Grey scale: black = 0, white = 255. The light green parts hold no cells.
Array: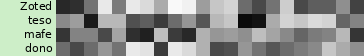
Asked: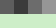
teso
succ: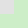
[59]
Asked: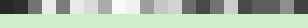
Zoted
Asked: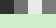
Zoted

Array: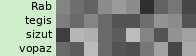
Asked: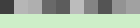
sizut
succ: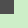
[118]

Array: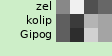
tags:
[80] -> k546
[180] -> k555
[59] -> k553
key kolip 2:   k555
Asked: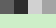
Gipog
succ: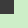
[180]

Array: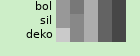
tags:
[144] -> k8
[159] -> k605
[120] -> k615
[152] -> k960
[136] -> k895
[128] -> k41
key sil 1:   k895
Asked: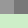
bol
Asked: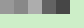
sil
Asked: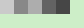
deko

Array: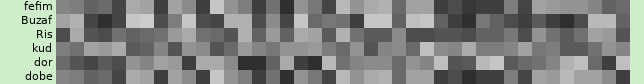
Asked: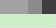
dobe
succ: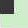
[62]
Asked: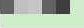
Buzaf
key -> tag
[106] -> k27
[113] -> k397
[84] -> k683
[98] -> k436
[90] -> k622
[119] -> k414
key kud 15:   k414
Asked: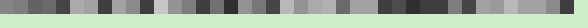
dobe
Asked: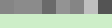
dor

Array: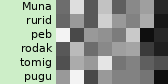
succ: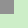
[124]
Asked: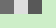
Muna
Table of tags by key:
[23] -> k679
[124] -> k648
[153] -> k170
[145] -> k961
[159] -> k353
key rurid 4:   k170
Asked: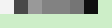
pugu
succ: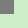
[201]
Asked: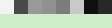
peb

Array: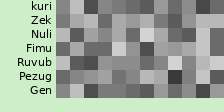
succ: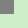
[197]
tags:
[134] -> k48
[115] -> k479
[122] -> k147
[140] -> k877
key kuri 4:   k147
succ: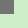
[134]
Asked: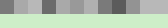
Zek
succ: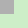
[122]

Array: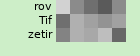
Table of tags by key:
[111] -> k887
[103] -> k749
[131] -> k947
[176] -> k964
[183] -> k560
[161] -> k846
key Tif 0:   k887
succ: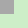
[190]
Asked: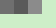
rov
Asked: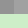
Tif
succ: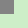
[176]
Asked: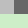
zetir
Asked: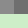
rov

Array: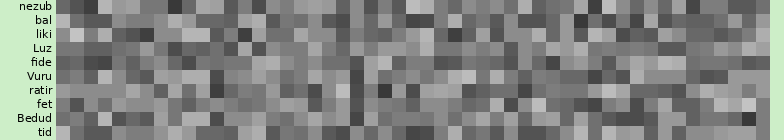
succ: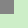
[140]
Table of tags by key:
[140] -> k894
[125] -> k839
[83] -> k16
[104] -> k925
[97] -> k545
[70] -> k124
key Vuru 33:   k545
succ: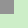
[174]
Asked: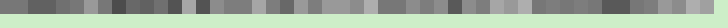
Luz

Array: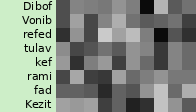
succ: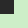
[98]
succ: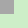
[63]
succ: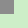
[71]
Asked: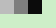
refed
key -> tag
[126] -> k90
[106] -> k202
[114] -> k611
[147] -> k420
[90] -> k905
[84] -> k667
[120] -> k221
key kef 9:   k202
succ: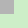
[90]

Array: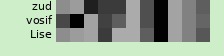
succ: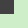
[94]
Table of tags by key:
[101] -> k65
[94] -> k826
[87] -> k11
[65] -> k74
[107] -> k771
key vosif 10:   k65
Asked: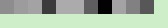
Lise
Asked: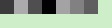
zud
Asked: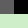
Lise

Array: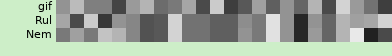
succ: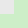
[33]
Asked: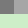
gif
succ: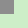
[121]
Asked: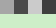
gif
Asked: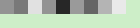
Nem

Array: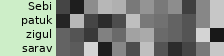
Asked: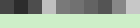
patuk
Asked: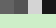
zigul
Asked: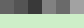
zigul
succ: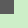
[212]
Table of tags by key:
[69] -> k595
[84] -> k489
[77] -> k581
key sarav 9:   k595

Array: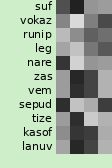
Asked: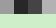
zas
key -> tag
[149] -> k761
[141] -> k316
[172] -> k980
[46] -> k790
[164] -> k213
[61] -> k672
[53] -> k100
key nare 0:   k100
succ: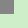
[217]
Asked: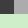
kasof
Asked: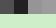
suf

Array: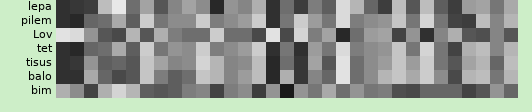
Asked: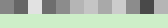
balo
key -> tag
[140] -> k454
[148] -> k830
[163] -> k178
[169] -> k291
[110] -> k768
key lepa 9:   k178

